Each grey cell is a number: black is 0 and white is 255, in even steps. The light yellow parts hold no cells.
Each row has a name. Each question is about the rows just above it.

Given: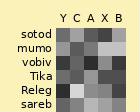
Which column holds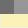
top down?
Y
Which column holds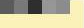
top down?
A

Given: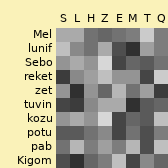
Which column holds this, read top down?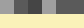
T
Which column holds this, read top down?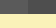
T

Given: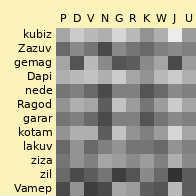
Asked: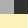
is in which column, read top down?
J
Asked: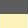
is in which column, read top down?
U

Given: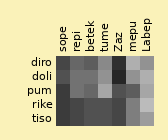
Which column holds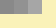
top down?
tume
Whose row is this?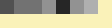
doli
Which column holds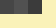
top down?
sope
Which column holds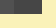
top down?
Zaz
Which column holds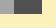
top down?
tume
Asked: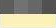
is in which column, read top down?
betek

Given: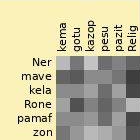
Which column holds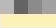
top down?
kema
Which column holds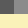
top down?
gotu
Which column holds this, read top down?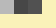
Relig
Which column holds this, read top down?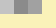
kazop

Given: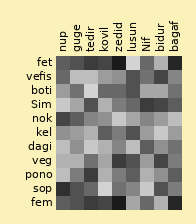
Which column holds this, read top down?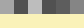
lusun
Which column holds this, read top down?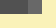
lusun
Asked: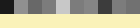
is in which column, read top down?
zedid
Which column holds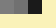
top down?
zedid
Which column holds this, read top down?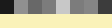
zedid
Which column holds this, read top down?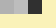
nup
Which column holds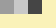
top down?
nup

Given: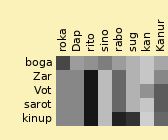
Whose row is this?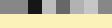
Zar
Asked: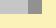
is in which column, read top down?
kan
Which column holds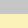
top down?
kan
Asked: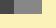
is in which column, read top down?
roka
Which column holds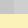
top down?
kan

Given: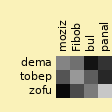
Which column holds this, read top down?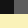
bul
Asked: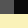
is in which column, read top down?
moziz
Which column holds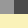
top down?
Fibob

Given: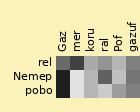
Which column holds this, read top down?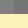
gazuf
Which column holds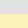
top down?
mer
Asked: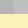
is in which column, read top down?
Pof
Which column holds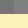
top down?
gazuf
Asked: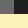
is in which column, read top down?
Gaz
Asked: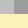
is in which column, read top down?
Pof
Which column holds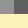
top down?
ral

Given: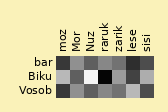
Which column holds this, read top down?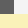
Nuz
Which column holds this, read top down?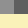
Mor
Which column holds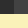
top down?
lese

